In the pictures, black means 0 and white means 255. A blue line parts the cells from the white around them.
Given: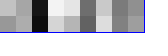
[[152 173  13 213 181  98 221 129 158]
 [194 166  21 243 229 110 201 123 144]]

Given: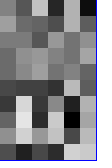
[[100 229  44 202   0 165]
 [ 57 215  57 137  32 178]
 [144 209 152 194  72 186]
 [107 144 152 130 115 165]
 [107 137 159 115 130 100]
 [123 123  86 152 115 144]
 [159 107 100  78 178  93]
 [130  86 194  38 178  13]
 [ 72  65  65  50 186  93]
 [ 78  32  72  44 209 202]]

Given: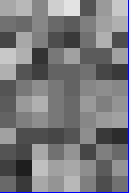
[[168 184 135 207 227  84 154 200]
 [200 176  51 120 161  91  91 161]
 [ 70 168 127  77  57 113 176  77]
 [ 91 154 176 120 105 154 127 148]
 [ 99 127 142 120 105 135 154 161]
 [ 84 120 142 120  99 135 142 135]
 [113 105 135 105  91 127 161 176]
 [176  84  63  99  99 113  70  57]
 [161  77  77  70  84 142  57  44]
 [ 84  70 168 113 148  70 127 105]
 [105  57 168 148 184 127  77 113]
 [ 63  30 192 161 168 142  91 148]]

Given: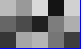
[[ 54 166 181 118  61]
 [187 153 217  20 209]
 [102  75  32 125 174]]

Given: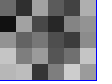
[[183 189  54 126 205 155]
 [ 17 162  72  39 132 147]
 [197 126 155  85 112 197]
 [147  99 119  78  60 140]
 [106  47 162  91  66 175]]

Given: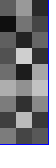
[[ 81 207  48]
 [ 63 187  56]
 [ 95 153  41]
 [174 145 194]
 [ 15 116  69]
 [124  69  88]
 [124  48 137]
 [ 95  35 102]
 [110  28 167]]

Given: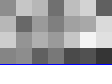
[[141 198 183 112 190 211  96]
 [205 148 175 154 198 244 224]
 [133 141  96 120  74  81  53]
 [183 104 154 127 161 168 218]]
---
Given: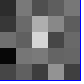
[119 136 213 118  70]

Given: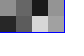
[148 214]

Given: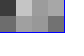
[167 152]

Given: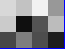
[152  83 126]

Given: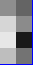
[100 214]

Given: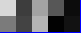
[12  2]
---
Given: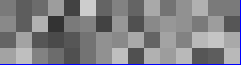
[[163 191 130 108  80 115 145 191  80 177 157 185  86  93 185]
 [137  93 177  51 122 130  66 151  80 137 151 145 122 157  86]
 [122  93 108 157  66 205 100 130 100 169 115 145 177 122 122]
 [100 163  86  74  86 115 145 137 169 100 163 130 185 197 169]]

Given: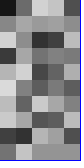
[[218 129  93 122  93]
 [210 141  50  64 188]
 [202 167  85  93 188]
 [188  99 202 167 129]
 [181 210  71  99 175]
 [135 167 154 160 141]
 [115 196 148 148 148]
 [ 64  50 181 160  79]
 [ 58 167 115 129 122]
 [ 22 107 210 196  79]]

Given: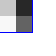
[[248  99]
 [200  40]]

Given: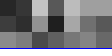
[[139 125  74  96 119 132 104]
 [ 61  46 146  31 167 112  88]
 [ 39  54 195  88 188 159 159]]

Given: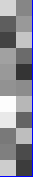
[[253 183]
 [233 100]
 [213 134]
 [205  60]
 [161 107]
 [153  52]
 [146 140]
 [127  75]
 [121 190]
 [ 94 153]
 [ 67 197]]

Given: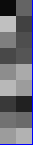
[[192  65]
 [184 156]
 [156 178]
 [141 170]
 [127  78]
 [114 106]
 [ 72  85]
 [ 57  33]
 [ 11 100]]

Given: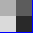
[[218  41]
 [176  92]]
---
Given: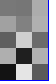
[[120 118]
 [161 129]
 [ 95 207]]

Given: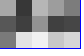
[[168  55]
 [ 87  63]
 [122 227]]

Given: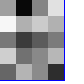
[[159   8]
 [247 176]
 [120  59]]

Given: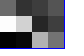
[[106  50]
 [253 210]
 [  2   8]]

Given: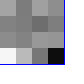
[[164 124]
 [130 125]
 [140 131]]

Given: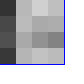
[[ 51 184]
 [ 72 187]
 [ 80 169]]

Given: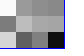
[[250 154]
 [124 189]
 [213  96]]

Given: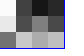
[[251  65]
 [233  76]
 [114 200]]

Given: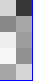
[[213  55]
 [135 167]
 [238 157]]
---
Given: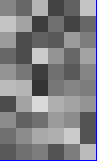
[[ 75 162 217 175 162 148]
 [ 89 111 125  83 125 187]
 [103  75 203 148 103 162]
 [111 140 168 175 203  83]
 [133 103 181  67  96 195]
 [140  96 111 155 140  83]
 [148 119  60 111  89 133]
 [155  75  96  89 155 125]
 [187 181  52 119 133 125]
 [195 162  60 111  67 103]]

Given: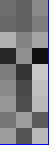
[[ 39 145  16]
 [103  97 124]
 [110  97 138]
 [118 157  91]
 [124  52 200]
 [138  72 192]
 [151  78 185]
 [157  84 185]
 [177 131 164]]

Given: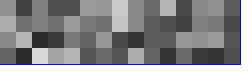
[[ 99  43 216 164 179  86 106  86 172  99  51 106  59  51  79]
 [136 179  43  59 121  99 150  71  51  93  93 150 143 156  86]
 [143  65 129  79  79 156 150 201 136 106 179  71 136 143  93]
 [172 113 129 113 156 121 113 195 136  93  79  65 129 121  71]]

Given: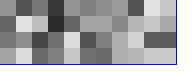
[[100 225 189  43 100 163 163 134 181 197 169]
 [120 142  70 113 219  84 127 175 211  92  92]
 [148  84 120  57 148 127 142 155  84 225 197]
 [163 219 106 127 197 113 106 175 181 203 203]]

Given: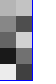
[[ 25 113]
 [100 209]
 [135  78]
 [181 195]
 [236  64]]

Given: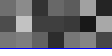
[[ 76 194  63  63  57  24 168]
 [111 139  51 104  92 161  36]
 [119 126  98  44 119 133  70]]
